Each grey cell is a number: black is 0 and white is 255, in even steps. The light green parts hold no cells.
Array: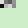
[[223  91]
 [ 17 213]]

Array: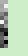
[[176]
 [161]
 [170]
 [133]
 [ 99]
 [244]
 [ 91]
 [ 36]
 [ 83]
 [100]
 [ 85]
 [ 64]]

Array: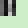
[[102 185]
 [108 159]
 [109 144]
 [103 198]]

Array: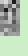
[[196 170 150]
 [112 101 102]
 [114 156 167]
 [182 207 169]
 [123 193 162]
 [153 187 148]
 [127 121 133]
 [129 151 139]
 [194 157 156]]

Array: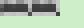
[[176 179 147 182 146 188 146 199]
 [ 95  66  64  67  63  71  63 200]
 [ 73  63  60  63  60  63  61 187]
 [171 194 199 192 197 193 196  66]]

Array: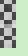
[[ 74 197]
 [201  74]
 [198  65]
 [ 71 201]
 [ 76 197]
 [203  73]
 [215 162]
 [ 76 197]
 [ 75 196]
 [201  68]
 [ 78 206]
 [ 75 195]]

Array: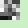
[[235 175  67]
 [223 105 140]
 [250  70 228]
 [109 101 121]
 [ 19  45 166]]
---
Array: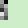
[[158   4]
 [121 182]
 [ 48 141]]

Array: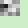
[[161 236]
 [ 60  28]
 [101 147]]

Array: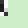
[[ 53 248]
 [ 27 251]
 [ 32 213]]

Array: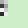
[[170 208]
 [ 59 161]
 [243 202]]

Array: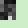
[[121  20]
 [ 91  45]
 [103  49]]

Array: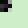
[[10 13]
 [54 36]
 [34  5]]

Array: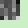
[[ 93  76]
 [141  72]
 [ 93 116]]
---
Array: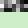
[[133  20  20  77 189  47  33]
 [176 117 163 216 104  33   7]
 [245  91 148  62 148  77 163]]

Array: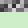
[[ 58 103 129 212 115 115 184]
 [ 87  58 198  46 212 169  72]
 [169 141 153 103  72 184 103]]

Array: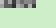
[[161  93  93  47 176 149  77 176  61]
 [188  93 161  61 149 108 135 135 108]]

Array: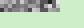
[[ 59 145 103 130 130 158 118  73 201 185  87  87 170 158 145]
 [145 118 170 103 118 130 118 158 158 130  73 170 217 103 201]
 [185 170 145 185 118 201 145 103 118 158  87  87  32 103 232]]

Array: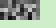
[[ 31 120  75 175  75  59 150  31 162 107]
 [ 46 135  15  46 188 135 120  15 162 135]
 [ 75  91 135  59 150  59 175 162 188 120]
 [ 91  91 150  46  91 120 107  91  75 107]
 [175 200 120 135 175  31  91 200  75 107]]

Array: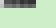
[[193 121 121 105 121  92 105  92 105]
 [207  79  79  64  79  51  64  51  51]]

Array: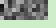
[[ 19 169  64 119 145  79 104 119 157  64 133  91]
 [ 34 133 119 183 145  48  79 145  48  64 119 104]
 [ 91 119 145  79  79 104  79 104 157 119 133  64]
 [183  64  79  48 133 119  91  79  91 133 104 157]
 [198 145  48 104 169 157  91 133  91 104 104  64]]

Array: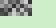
[[ 63 107  50 192  79 192  95  79]
 [ 79  63 147 205 162 107 192  63]
 [132 178  95 119  79 162 205  50]
 [162 119 147  50 147  63 132 178]]
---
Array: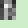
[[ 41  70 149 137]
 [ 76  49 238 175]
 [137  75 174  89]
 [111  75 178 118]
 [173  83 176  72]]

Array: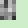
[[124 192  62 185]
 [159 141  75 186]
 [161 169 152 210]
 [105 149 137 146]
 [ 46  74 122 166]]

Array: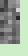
[[166 111  66 140 141]
 [148 103  73 139 127]
 [209  55  81 112  94]
 [106 119 123 156 101]
 [ 41 135 110 129 108]
 [137  74  95 162 115]
 [118  92 120 125 105]
 [116 129 148 147  95]
 [117  67 109 105  86]
 [129 104 126 149 110]
 [108 124 138 109  90]]

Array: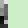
[[228 174]
 [103 170]
 [109 132]
 [102 143]
 [ 82   9]
 [183  20]
 [ 49  42]]

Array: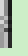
[[ 25 214 139]
 [ 25 214 139]
 [ 25 214 139]
 [ 25 214 139]
 [ 40 154 187]
 [ 25 214 139]
 [ 40 154 187]
 [ 23 165  78]
 [ 40 154 187]
 [ 40 154 187]
 [ 40 154 187]
 [ 40 154 187]]

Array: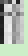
[[206  84 117  66 217  33]
 [198  32 220 231 145 177]
 [210  30 219 221 151 164]
 [160  82 150 105 191 109]
 [209  30 220 225 150 167]
 [204  31 224 224 146 170]
 [198  37 218 234 139 179]
 [201  30 224 236 142 179]
 [209  29 215 219 157 162]
 [202  32 218 230 147 174]
 [190  38 220 238 135 187]]

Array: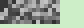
[[151  55  53 124  52 185 173 101 147 177  91 186 196 151  81]
 [182  54  54  83 178 139  90 141 172 184 135 184 148  90 191]
 [189  54 187  70  82  84 192 175 133 102 130  94  63 183  78]
 [ 82 170 177  70  67  58 164  78  71 178 188 156 155 181 102]
 [135 191 100  82 104 178  64 111  73 109 114  87 129 110 118]
 [ 81  59  67  85 145 101 143 125 127  46 190  60  92  94  47]]
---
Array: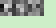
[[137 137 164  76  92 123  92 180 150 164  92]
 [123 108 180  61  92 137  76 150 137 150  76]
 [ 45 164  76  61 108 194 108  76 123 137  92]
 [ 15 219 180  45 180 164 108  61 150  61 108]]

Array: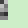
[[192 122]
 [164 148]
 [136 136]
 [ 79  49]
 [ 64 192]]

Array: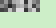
[[139 110  39  94 169 182 125 194  65 139]
 [ 94 154  80 169 182 208  52 194 139 110]
 [ 65  80 194 110 223 223  52 154 208  80]]

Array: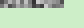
[[122 179  81 110 165 136 165 136  65  94  65 203 150 110 122 136]
 [ 81 122 179 136 191 110 191 122  52 203 179 150 165 150 136  81]]

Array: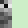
[[207  11 233]
 [146 177 162]
 [105  93  79]
 [ 93 118 133]
 [ 79 118 146]
 [ 63  79 133]
 [ 51 146 207]]

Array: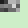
[[124 137 124 212  93]
 [ 78  62 108 108 165]
 [ 30  62 181 181 153]]

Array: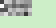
[[251 112 138  99 126  99 112 138]
 [184 222 138 184 126 152  55 168]
 [ 84  84 197 168 197 184 152 209]
 [ 69 209 197 126 184 168 152 152]]
